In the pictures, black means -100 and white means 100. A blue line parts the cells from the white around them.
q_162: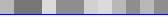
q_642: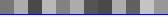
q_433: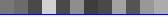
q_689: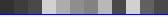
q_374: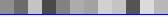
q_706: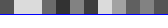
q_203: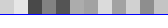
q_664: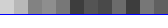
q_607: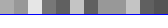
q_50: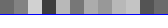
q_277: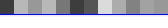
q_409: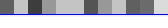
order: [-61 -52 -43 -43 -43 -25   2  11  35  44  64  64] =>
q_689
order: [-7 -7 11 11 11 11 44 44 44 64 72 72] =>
q_162
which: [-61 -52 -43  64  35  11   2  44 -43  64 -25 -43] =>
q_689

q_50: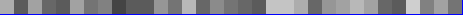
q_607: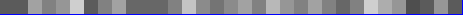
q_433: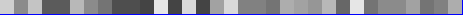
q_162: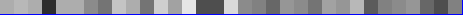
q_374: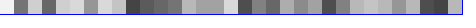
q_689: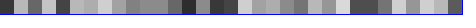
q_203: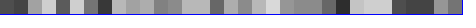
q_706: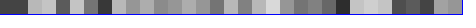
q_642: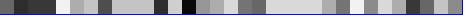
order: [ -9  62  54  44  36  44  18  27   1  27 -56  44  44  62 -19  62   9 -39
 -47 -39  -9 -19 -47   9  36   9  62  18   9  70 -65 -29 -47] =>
q_203
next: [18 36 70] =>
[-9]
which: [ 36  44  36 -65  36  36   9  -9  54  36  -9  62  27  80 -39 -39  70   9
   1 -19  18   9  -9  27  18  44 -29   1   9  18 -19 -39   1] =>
q_162
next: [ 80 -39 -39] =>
[70]

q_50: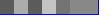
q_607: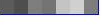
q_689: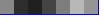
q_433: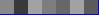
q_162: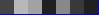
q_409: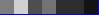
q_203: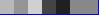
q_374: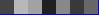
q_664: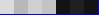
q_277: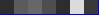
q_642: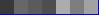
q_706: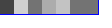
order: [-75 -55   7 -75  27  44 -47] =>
q_162
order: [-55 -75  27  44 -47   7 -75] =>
q_162
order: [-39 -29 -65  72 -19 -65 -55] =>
q_277
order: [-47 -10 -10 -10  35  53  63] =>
q_706
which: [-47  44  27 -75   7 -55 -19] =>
q_374
